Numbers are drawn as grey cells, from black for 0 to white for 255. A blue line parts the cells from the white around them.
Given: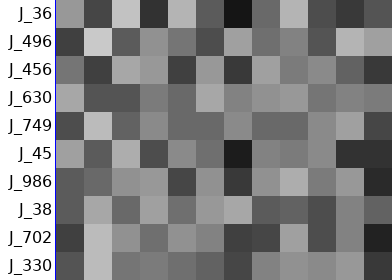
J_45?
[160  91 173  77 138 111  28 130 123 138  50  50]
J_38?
[ 91 167 105 160 111 152 167  91  98  77 130  98]

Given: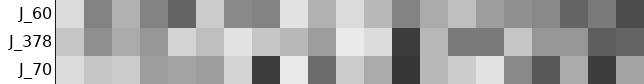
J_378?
[198 144 170 150 212 190 226 198 184 157 234 219  60 184 122 122 198 150
 150  94 100]
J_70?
[219 198 204 157 163 157 212  60 234 108 204 170  54 184 204 226 137  88
 170  60 163]
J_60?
[219 130 177 130 100 204 137 130 226 177 219 184 130 170 190 157 144 137
 100 122  75]

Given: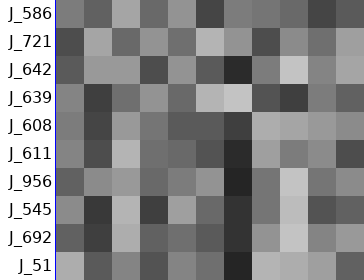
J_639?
[132  63 111 147 105 180 195  83  63 124  97]
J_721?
[ 77 165 105 147 111 180 147  77 139 111 159]

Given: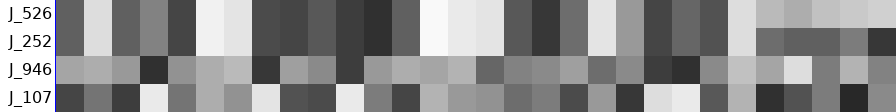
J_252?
[ 96 221  96 130  69 241 228  75  69  88  61  48  96 249 234 228  88  55
 109 228 153  69 102  82 221 109  96  96 124  55]
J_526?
[ 96 221  96 130  69 241 228  75  69  88  61  48  96 249 234 228  88  55
 109 228 153  69 102  82 221 186 173 193 201 208]
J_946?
[165 173 153  48 146 173 186  55 159 138  61 153 173 165 179 102 130 138
 159 109 138  61  48 138 193 165 221 124 179 130]

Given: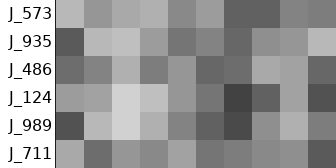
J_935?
[ 90 184 191 156 117 131 103 143 150 184]
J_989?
[ 82 184 209 176 131  97  74 143 176 125]
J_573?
[184 150 169 176 137 156  97  97 131 125]
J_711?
[169 109 150 137 162 117 125 137 143  90]

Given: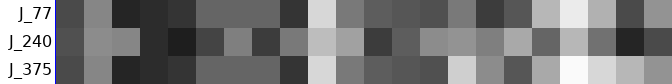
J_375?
[ 74 134  37  44  52 101 101 101  52 215 121  93  86  80 207 140  86 169
 250 215 183 147]
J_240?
[ 80 140 134  44  30  68 127  60 121 189 161  60  93 140 147 127 169 101
 183 113  37  74]
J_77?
[ 74 134  37  44  52 101 101 101  52 215 121  93  86  80 121  60  86 183
 235 177  74 147]

